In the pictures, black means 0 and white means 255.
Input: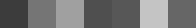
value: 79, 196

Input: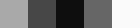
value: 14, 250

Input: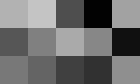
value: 170, 196

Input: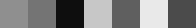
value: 199, 233

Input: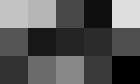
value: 36, 222

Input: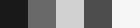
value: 209, 247

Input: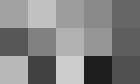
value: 177, 205

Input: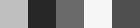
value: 106, 247
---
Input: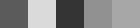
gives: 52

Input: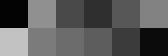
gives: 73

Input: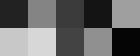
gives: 59

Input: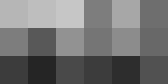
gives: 198

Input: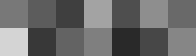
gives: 63

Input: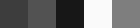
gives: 23

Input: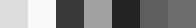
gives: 57

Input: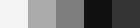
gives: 125

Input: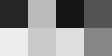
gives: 21

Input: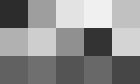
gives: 227
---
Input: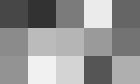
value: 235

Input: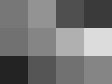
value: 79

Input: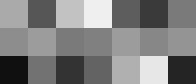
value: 58

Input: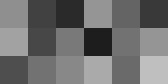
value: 100

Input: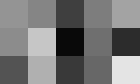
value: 125

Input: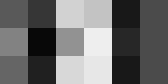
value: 24

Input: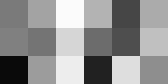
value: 70

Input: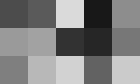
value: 24
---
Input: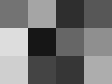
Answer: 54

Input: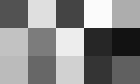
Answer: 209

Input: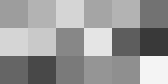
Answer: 122

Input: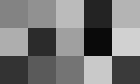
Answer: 116

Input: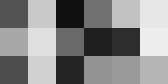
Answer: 37

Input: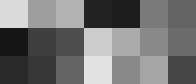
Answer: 100
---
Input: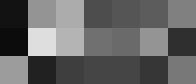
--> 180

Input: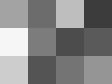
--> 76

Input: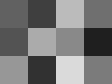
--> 137

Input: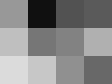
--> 130

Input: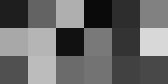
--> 17

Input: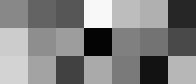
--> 157

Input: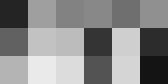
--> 188

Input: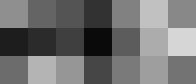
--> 63

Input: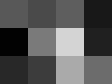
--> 212

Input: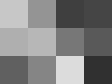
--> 119
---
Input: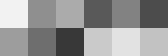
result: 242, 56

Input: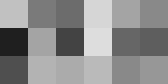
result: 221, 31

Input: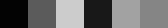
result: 204, 3

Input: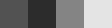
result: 228, 44

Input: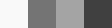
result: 249, 64

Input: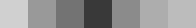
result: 208, 57

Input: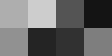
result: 205, 20

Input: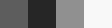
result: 248, 38
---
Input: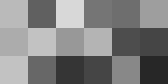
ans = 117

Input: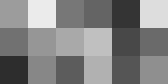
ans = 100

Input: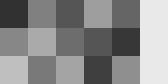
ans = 158

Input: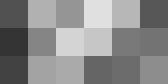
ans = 224

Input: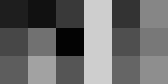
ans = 206

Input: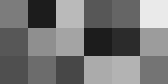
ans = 87

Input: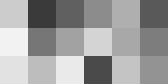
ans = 140

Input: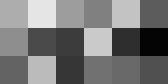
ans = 128

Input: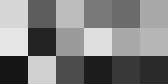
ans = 121
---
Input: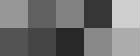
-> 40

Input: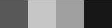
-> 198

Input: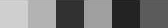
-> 159

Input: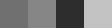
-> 134

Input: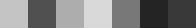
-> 120

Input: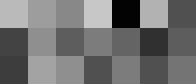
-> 124

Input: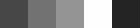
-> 148

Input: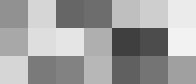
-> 96

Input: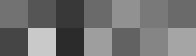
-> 98
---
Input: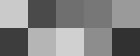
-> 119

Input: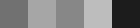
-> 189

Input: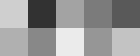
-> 123

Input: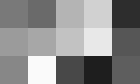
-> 209

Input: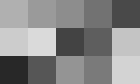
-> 114

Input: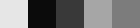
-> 166

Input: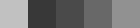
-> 104

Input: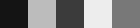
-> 237
